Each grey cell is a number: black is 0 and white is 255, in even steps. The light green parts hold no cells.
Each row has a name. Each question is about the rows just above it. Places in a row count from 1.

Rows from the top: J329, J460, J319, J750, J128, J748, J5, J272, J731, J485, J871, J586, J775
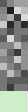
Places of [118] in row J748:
3
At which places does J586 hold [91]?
2 3 4
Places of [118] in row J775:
1 3 4
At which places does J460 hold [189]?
4
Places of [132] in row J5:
1 2 4
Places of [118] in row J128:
1 3 4

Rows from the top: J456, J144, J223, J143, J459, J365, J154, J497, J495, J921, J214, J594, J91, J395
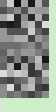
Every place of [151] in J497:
2 4 5
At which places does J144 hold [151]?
6 7

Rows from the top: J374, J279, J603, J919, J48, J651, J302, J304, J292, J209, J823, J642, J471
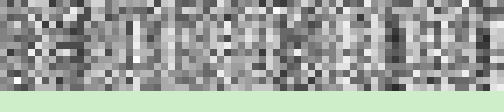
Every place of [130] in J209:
2 11 20 21 56 57 58 61 62 66 71
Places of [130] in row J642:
1 4 10 12 15 17 22 23 30 32 53 55 57

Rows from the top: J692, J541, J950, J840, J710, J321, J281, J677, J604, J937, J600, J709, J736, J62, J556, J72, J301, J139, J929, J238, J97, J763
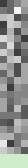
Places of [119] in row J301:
1 2 3
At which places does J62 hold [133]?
1 3 4
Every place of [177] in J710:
2

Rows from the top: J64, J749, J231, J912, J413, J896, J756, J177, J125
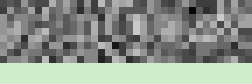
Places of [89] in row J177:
2 7 8 10 22 24 26 31 33 36
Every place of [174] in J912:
3 14 25 29 31 33
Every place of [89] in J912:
7 10 13 15 34

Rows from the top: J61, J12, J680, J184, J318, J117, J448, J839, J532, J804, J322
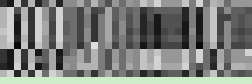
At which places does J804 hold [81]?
16 29 33
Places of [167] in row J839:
8 12 22 32
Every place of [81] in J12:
3 8 15 22 32 36
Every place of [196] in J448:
2 4 6 9
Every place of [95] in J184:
10 34 36
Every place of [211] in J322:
2 6 8
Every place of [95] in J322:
17 25 26 34 36

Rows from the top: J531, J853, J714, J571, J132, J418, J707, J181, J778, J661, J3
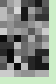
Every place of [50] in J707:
1 2
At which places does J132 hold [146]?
2 4 6
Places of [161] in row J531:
2
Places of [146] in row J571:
2 5 7

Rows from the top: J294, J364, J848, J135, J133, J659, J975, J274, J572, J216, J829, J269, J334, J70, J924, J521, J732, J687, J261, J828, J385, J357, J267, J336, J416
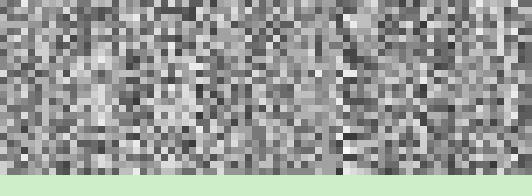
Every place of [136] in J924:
4 9 25 30 36 40 42 46 59 62 70 75 76
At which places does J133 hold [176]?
8 9 15 20 27 30 35 39 48 51 70 73
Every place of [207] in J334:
4 23 38 43 59 63
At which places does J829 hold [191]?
12 18 19 55 58 61 64 68 73 75

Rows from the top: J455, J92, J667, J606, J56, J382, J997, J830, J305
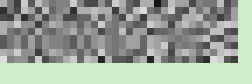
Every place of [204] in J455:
4 11 17
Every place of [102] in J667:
5 12 13 25 30 33
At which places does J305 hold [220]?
1 31

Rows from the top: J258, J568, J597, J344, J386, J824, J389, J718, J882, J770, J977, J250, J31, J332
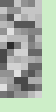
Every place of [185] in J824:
2 3 4 6
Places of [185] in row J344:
1 6
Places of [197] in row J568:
1 4 5 6
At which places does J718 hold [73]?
1
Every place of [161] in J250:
2
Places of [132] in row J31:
3
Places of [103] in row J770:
1 5 6

